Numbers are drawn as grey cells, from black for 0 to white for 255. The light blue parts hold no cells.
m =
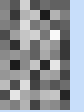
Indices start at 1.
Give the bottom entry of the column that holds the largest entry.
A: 138
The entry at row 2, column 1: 138
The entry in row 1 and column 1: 127
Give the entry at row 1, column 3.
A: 209
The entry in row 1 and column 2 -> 86
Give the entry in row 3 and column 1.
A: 127
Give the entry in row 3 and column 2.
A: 109
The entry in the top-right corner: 97
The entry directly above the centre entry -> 97
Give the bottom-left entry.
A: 150
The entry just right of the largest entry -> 86
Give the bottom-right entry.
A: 97

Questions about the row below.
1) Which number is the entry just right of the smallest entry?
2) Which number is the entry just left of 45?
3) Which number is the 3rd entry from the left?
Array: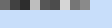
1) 190
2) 65
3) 45

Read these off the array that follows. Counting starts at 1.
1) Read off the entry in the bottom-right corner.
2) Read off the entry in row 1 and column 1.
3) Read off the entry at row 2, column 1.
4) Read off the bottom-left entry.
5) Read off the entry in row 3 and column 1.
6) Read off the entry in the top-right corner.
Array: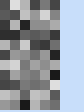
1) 111
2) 79
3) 90
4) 152
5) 57
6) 69

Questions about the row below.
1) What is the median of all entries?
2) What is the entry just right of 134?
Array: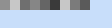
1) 123
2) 101

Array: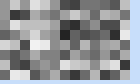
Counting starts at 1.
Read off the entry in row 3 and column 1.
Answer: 141
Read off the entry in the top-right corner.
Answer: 191
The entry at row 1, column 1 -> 150
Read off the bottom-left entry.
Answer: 107
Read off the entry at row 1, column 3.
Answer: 150
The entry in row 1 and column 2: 201
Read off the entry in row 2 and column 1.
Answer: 150
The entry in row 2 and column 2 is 56
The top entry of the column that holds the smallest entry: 76
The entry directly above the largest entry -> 213
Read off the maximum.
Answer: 242
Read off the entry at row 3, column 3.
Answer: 191
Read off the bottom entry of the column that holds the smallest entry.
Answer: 98
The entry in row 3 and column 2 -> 224
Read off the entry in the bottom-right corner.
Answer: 182

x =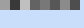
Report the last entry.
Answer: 78
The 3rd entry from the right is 87
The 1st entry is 159

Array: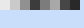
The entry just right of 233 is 202
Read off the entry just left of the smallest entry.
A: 70
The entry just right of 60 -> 124

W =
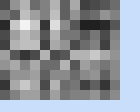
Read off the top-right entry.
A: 108
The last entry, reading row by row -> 138
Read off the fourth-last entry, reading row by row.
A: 129
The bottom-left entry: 96
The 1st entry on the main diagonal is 74
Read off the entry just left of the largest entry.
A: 200
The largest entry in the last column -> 147
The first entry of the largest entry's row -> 41
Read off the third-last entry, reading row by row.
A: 147
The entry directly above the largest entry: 191
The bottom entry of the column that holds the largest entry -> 159
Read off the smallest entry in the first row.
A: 64
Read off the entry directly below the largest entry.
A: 191
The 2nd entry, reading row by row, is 147
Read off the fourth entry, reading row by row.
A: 108
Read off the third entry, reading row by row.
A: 179
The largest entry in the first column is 159
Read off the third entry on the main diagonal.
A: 243
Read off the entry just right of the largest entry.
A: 200

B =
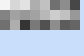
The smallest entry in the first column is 112
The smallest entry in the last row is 52
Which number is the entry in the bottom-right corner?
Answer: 101
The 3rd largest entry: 215
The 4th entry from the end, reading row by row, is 81
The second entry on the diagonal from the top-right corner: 193
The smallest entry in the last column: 71
